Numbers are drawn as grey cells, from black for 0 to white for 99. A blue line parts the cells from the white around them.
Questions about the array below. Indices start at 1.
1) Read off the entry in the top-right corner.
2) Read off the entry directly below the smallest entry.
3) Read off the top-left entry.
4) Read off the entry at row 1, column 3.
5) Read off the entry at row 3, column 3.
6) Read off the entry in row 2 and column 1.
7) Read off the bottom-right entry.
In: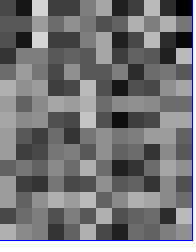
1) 0
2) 46
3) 28
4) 82
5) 82
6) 34
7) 56

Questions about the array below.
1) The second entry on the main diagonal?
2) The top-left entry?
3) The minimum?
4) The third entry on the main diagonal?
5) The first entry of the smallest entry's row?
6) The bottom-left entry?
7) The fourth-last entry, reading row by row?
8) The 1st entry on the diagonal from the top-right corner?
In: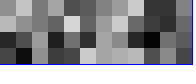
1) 56
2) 56
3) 2
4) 60
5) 15
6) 27
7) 72
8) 50

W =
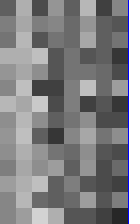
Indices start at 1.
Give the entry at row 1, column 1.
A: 37
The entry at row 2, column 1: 49
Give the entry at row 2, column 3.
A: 49
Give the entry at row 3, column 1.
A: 45
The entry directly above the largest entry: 41
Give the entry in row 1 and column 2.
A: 68
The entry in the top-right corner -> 52
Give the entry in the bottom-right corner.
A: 15
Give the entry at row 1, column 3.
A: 29
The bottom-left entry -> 52
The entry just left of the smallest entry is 25
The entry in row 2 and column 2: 65

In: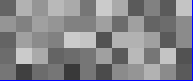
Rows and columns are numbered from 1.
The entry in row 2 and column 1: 58
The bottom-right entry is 35
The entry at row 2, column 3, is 62
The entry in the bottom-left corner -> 46
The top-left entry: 39
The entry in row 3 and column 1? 39
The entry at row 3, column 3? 54
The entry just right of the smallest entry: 46
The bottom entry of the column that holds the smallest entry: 22
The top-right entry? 76
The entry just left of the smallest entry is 46
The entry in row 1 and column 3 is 58

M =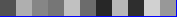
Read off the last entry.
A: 59
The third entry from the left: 52
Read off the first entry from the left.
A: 32
